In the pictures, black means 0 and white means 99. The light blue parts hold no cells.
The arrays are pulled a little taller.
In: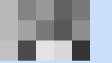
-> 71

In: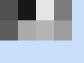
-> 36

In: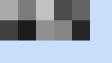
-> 25

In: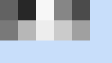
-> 47

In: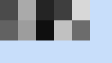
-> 38

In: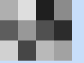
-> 36

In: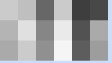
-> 70

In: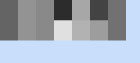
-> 39
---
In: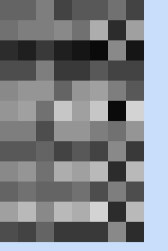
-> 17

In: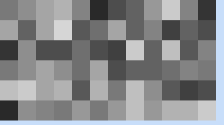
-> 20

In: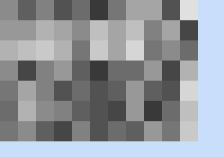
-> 69

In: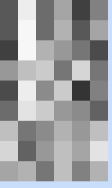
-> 25

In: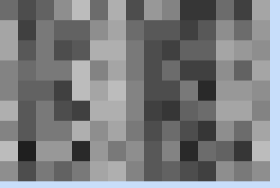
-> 64

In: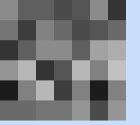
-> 20

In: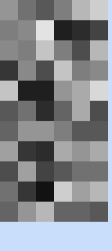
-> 53
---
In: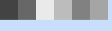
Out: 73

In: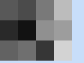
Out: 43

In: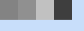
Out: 56

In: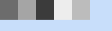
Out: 23

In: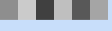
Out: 74

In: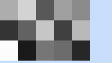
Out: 46
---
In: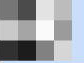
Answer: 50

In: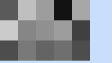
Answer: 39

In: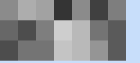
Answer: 45

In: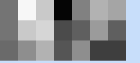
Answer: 69

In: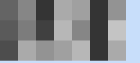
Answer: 57

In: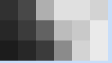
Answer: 23

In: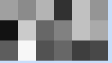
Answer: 32

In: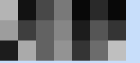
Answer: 38

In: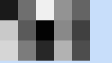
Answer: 15

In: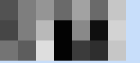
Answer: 86
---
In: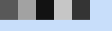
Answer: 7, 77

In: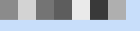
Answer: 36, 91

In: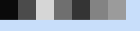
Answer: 43, 83

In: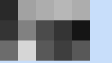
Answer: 29, 83

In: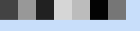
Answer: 83, 83

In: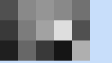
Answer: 63, 86

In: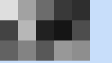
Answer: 13, 86

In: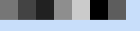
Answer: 55, 79

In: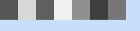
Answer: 93, 93
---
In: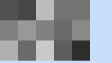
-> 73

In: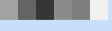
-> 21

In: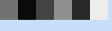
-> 26

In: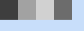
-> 81

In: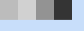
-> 57

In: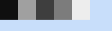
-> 24
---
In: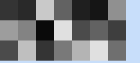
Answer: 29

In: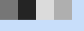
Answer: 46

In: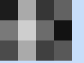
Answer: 29

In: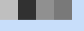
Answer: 74

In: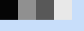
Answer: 2

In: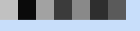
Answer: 75

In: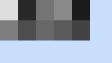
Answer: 49

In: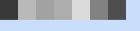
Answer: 22

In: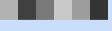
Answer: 69
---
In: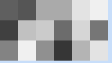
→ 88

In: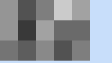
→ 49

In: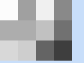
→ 24

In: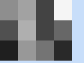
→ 16

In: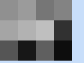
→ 5

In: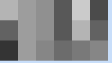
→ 52

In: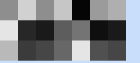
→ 27
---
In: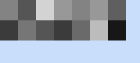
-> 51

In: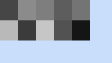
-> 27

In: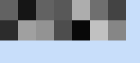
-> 38

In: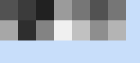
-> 32

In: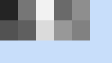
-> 14

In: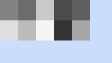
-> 51

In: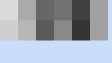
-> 85
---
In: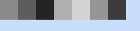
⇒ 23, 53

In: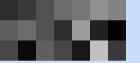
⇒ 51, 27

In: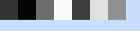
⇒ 56, 20

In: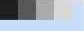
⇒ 84, 12

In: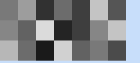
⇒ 33, 71

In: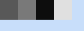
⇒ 87, 34

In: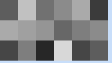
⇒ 23, 27

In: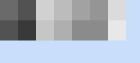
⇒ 85, 32
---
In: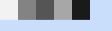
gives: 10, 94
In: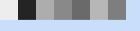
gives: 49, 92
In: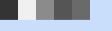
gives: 41, 20
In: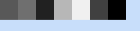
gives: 0, 34
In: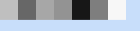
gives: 96, 74
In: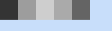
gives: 39, 20
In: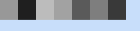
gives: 22, 59
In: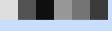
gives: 23, 86
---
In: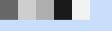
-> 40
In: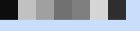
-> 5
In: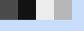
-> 29
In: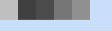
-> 74
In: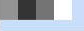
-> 57
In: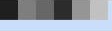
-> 12
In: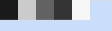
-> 10
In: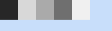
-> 15
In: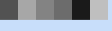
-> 32
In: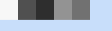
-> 96
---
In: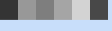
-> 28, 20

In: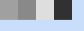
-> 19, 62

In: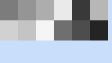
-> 71, 81

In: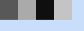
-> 76, 34

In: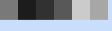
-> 65, 47

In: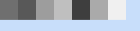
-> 93, 43

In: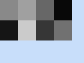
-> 3, 8

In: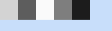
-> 11, 82
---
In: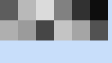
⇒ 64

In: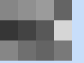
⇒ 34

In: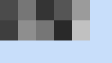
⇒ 16

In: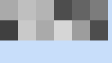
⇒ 61

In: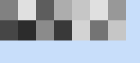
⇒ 45

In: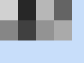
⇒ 57

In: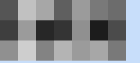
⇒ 11

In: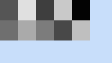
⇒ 28

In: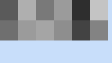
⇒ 26

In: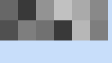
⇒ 71
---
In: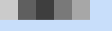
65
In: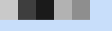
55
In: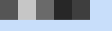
24
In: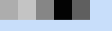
37
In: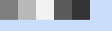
20
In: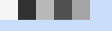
64
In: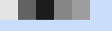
61
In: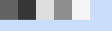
95
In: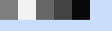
3
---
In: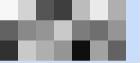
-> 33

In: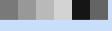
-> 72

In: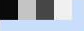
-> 27

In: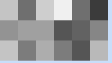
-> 80

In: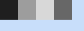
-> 84

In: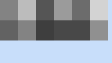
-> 33

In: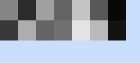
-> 62

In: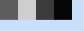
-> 23

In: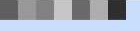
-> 50
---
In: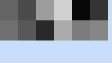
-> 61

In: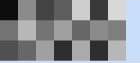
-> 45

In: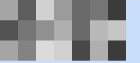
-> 56

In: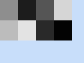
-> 33

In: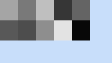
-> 74

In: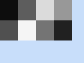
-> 85
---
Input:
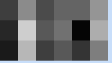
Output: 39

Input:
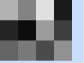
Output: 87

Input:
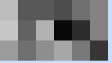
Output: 43

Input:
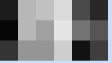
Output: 29

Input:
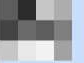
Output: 77

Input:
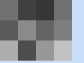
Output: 21
